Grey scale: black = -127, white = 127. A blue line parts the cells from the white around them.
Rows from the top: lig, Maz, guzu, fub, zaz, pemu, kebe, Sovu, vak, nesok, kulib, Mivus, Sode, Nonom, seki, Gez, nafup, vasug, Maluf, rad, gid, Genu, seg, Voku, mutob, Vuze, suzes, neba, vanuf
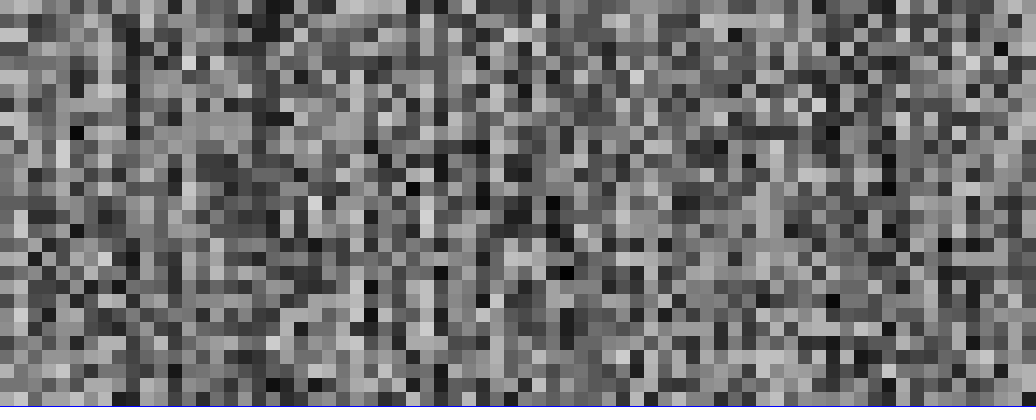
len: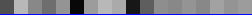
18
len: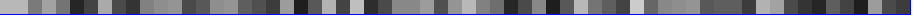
65
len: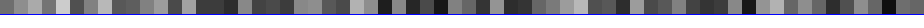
66
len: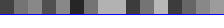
16
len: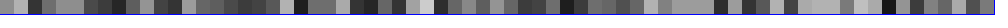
71
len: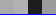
4

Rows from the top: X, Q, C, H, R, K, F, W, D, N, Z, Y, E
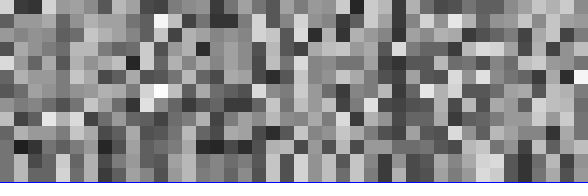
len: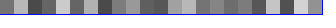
23
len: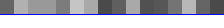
16
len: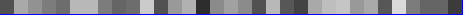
33
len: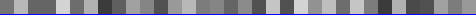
34
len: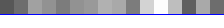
16

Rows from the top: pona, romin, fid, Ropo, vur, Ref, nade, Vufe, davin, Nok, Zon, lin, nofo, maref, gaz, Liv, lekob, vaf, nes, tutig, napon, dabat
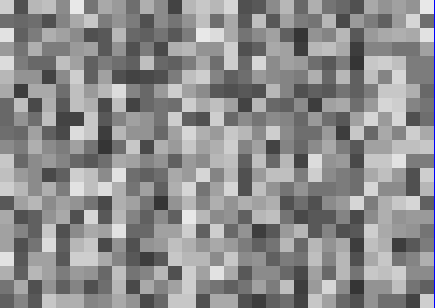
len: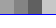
4
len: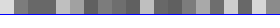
20

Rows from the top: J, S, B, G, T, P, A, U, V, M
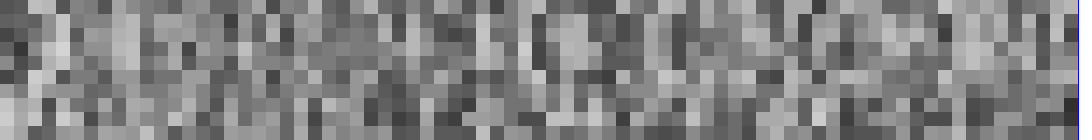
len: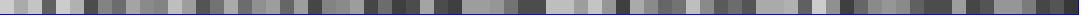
77
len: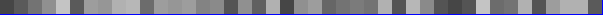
43
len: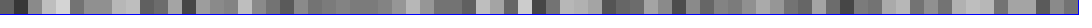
77

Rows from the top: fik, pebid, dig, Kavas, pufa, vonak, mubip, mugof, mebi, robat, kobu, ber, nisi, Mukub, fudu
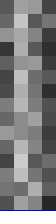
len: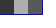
3
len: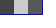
3
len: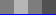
4
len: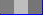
3
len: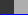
2
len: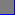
1

